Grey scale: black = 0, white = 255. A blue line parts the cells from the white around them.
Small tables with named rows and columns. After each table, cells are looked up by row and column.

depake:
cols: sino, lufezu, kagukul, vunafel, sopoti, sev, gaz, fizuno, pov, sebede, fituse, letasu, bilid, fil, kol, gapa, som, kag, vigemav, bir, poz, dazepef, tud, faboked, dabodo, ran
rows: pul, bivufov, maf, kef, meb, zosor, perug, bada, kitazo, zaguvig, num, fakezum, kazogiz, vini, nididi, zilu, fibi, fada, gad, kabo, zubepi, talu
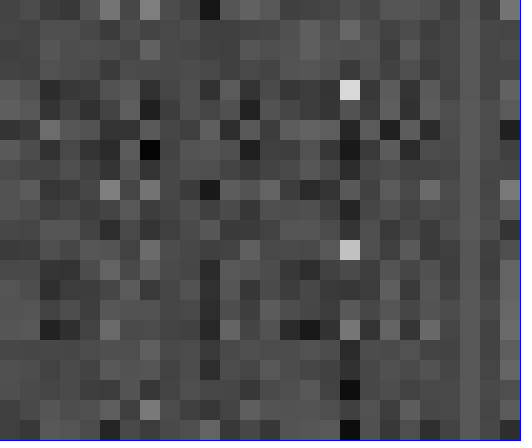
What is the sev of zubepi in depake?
93
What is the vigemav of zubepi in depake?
81
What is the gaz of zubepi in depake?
63
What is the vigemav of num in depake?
70
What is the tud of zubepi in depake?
72
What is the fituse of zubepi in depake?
54
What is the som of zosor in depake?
53
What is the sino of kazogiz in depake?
59
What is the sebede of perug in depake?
63

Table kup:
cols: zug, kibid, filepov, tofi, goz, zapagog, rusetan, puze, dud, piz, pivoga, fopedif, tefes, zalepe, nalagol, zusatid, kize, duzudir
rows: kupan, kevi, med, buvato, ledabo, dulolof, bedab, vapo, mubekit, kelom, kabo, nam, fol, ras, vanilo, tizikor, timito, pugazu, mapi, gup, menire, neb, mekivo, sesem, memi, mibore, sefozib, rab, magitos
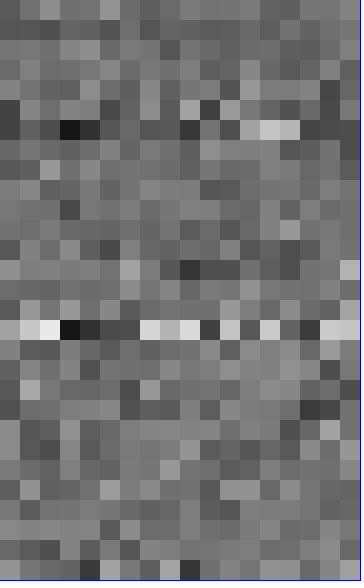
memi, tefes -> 146
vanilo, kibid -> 103
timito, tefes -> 87
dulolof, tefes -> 119
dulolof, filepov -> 110
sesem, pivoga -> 110
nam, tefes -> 104
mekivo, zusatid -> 137
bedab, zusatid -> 69
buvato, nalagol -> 89
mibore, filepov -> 115
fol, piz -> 109
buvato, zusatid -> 100
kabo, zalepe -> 129
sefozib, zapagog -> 90
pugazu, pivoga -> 137
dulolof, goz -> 125
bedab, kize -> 75
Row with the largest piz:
timito

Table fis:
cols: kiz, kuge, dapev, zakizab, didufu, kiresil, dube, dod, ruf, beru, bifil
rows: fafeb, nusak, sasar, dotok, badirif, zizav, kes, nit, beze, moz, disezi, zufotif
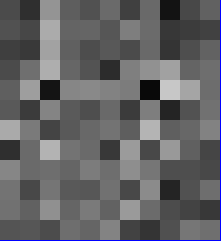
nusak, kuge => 71
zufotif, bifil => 111
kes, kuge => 122
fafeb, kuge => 47
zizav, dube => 59
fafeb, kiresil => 106
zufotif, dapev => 76
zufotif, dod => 52
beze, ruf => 78
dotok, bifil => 110
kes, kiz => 170
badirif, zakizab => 134
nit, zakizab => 115
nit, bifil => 69
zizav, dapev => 132
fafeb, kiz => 75
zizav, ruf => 36

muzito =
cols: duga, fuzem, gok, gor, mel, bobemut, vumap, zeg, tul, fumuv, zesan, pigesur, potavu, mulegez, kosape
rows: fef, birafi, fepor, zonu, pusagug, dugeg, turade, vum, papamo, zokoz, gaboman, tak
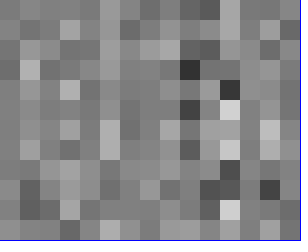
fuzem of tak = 131
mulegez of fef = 119
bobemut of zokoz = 112
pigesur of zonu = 116
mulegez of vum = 174
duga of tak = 143
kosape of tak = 116
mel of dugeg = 121
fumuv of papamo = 131
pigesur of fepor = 149
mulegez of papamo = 119
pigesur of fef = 166
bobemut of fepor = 157
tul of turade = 166

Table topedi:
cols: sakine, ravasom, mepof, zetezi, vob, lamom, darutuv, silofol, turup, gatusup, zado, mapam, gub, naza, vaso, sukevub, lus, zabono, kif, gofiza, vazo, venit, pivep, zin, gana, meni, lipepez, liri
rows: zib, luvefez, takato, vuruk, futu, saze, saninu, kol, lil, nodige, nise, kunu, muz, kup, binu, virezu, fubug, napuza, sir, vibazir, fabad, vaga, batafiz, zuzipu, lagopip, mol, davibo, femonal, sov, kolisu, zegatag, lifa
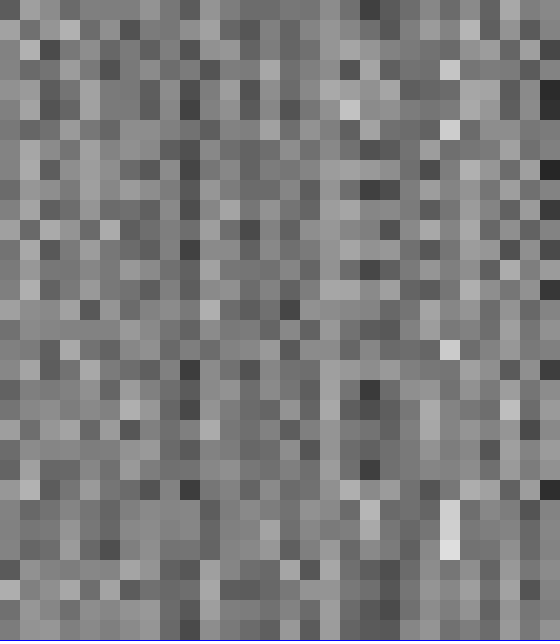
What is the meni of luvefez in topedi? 147
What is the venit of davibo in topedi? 117
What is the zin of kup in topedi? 142
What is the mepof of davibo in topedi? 121
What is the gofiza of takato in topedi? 130
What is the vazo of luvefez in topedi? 126
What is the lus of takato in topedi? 149
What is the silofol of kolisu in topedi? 112
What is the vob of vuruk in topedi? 121
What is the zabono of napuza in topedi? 102
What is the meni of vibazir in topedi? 157
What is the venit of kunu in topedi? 168

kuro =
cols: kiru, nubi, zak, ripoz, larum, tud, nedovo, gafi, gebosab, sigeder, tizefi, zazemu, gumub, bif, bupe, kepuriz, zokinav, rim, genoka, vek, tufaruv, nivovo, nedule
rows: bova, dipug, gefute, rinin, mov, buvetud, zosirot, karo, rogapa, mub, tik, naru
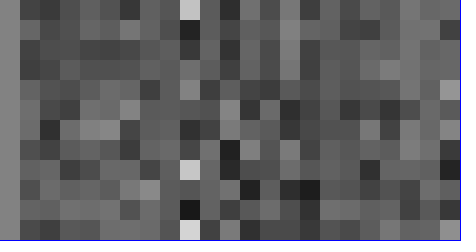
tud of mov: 107
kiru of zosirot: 130
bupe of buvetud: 47
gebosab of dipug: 78
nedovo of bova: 55
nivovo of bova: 103
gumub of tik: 88
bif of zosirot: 90
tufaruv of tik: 65
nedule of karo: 58
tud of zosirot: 134
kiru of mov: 130

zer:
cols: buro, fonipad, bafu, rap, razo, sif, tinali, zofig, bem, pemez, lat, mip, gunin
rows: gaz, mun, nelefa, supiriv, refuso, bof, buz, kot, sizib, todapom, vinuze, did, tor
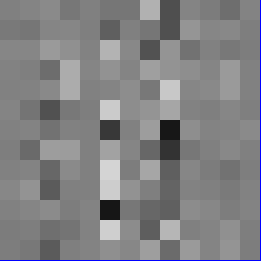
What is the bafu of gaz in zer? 138
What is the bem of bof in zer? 166
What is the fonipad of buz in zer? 131
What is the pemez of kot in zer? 119
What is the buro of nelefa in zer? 134
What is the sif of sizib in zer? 212
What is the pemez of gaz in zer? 132
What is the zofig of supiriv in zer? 159
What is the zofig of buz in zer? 157
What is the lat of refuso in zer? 137
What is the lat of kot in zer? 128

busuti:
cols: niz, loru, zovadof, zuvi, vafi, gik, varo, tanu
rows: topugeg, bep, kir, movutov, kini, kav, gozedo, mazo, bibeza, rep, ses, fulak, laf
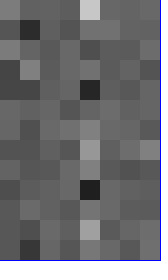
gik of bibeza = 89
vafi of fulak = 160
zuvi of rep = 104
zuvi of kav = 85
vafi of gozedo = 128
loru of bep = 44
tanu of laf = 111
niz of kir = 123
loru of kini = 70
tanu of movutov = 84
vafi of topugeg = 199
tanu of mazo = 128

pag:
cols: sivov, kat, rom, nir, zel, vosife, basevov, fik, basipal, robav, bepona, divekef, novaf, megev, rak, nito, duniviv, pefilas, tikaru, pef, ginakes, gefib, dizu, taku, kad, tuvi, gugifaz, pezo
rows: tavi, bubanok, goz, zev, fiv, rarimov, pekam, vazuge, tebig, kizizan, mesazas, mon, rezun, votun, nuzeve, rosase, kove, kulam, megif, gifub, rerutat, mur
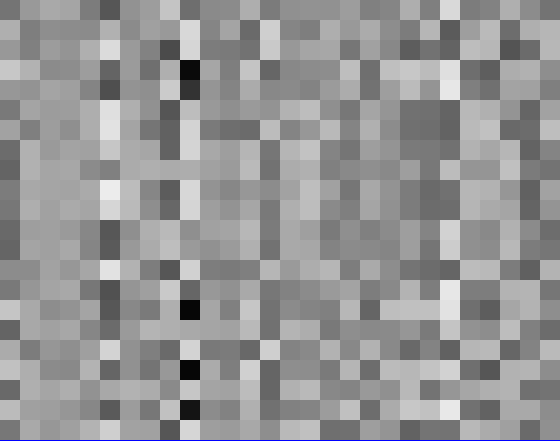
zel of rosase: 164
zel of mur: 179
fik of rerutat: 119
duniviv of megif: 122
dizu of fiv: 231
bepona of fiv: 149
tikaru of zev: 111
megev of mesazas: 121
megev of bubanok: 207
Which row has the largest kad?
pekam

